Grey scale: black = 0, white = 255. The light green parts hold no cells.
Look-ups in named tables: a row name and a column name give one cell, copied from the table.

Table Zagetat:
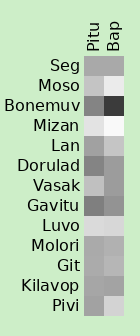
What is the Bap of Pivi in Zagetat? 211
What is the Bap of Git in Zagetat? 182
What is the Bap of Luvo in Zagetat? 215
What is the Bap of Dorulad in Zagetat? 156
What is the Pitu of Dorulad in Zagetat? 132
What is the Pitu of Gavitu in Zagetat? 127
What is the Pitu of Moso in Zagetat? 196
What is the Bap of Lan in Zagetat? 197
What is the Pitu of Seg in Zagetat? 169
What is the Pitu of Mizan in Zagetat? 227
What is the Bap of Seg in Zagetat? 169
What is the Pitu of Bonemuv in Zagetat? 132
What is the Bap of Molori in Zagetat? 177
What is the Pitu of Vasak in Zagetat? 192
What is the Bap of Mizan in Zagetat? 249
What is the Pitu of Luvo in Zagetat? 218
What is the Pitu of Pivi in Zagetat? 162
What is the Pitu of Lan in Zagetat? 161
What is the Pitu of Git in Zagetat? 171
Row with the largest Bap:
Mizan

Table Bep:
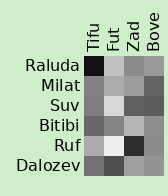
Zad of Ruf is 46
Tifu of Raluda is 18
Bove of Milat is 98
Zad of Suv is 96
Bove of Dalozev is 147
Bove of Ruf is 139
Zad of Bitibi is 182
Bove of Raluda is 152
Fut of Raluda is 194
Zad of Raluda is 140
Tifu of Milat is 131
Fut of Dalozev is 78
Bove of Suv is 92
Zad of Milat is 157
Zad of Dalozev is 159
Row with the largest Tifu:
Ruf

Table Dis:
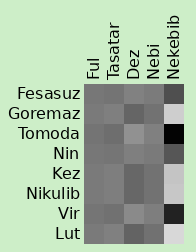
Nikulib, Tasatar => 126
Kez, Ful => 122
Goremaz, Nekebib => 206
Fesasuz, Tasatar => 116
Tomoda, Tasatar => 110
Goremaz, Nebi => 114
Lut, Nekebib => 216
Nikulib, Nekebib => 199
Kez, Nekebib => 196
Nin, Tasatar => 117
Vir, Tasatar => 113
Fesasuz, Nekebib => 79
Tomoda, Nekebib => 3
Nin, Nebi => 122
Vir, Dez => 138
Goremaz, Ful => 122
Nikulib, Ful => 122
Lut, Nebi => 113

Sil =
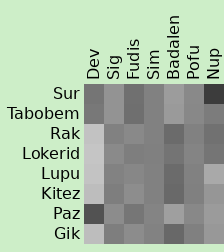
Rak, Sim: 129
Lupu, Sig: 130
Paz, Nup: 155
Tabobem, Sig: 147
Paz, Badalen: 159
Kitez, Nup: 150
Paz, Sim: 132
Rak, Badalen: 107
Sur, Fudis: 112
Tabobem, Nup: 124
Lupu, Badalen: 107
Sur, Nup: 60
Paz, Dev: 82
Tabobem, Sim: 129
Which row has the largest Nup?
Lupu

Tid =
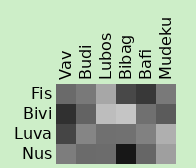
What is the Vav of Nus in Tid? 125
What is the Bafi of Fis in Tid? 56
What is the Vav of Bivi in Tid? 48
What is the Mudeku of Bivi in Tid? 91
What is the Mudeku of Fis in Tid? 121
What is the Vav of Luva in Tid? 69
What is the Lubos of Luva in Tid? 112
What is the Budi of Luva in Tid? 133
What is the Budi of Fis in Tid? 121
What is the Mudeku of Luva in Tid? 175
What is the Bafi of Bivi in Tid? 112
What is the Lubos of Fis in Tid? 167
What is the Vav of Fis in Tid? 106
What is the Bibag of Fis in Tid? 72
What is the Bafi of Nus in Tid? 102
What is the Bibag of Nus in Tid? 23
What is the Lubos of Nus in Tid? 108

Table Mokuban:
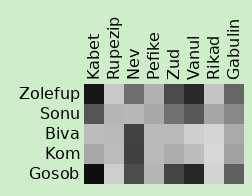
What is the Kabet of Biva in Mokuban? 188
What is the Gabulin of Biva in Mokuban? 170
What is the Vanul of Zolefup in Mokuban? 40
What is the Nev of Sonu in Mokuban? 184
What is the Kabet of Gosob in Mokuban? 14
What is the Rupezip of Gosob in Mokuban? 206
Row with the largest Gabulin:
Biva

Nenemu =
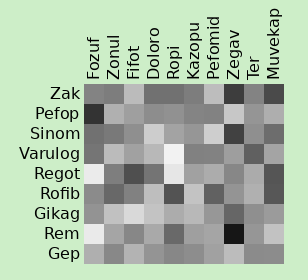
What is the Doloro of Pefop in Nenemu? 141
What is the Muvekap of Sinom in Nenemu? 109
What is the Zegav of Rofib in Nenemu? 148
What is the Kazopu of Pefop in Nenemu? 132
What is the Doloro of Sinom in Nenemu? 205
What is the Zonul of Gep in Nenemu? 136
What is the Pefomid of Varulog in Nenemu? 130
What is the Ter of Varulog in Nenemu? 96
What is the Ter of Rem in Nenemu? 150
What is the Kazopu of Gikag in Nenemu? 184
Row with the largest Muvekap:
Rem

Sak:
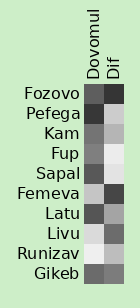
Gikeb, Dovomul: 107
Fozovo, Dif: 53
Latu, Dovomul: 85
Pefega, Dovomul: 55
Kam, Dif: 181
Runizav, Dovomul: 239
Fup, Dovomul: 127
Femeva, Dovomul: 197
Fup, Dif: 236
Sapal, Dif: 227
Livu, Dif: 108
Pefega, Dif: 204
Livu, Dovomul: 218
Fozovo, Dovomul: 94
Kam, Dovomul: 116
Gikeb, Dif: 124
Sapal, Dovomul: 88

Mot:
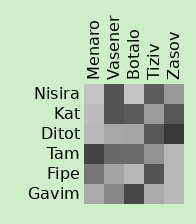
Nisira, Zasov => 153
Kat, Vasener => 84
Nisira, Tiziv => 93
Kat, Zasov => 88
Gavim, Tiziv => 170
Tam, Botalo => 106
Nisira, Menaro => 195
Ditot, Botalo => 165
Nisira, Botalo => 195
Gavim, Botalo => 71

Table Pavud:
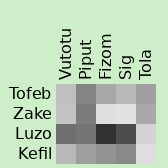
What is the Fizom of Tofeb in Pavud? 168
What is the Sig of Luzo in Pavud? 77
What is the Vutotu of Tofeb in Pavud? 191
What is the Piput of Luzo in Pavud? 117
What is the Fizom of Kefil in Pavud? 146
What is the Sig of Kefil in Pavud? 137
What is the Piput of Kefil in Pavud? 158
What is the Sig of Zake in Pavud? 226
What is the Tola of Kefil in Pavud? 222
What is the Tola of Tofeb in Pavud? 159
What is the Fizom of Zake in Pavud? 223
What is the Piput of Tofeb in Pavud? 133
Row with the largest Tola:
Kefil

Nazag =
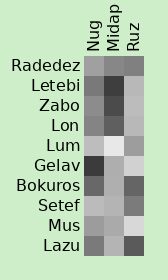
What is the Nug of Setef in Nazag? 187
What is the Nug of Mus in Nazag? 156
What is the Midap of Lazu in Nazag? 180
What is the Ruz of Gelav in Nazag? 209
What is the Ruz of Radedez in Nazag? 128
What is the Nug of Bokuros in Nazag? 104
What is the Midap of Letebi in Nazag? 62
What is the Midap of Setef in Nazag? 180
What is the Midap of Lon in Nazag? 95
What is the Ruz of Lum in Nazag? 157

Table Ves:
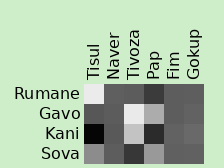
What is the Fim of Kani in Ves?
98
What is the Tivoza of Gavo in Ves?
234
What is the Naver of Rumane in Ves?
95
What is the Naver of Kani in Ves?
89
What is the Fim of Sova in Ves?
96
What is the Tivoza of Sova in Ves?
55
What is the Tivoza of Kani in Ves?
195
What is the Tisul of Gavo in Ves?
87
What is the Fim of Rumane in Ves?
93
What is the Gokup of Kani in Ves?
105
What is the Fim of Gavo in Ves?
93
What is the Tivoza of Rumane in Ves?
92
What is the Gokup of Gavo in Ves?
98
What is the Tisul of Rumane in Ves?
235
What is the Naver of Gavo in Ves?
92
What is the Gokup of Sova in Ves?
97
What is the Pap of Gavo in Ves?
172
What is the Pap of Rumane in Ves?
59
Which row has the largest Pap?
Gavo

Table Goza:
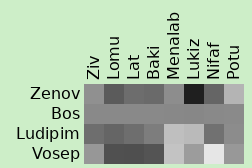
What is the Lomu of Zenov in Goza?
91
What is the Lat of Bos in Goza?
137
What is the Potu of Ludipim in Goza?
140
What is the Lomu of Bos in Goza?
137
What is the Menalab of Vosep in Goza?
195
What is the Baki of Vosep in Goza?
84
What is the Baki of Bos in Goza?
137
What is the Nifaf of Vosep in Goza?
230
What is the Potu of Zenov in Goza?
180
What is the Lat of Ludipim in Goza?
110
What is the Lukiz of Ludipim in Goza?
186
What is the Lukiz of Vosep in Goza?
156
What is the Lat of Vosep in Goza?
79
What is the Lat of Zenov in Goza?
109
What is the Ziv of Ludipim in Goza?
110
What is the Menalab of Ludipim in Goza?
191
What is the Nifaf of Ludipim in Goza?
113
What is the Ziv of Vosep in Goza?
151

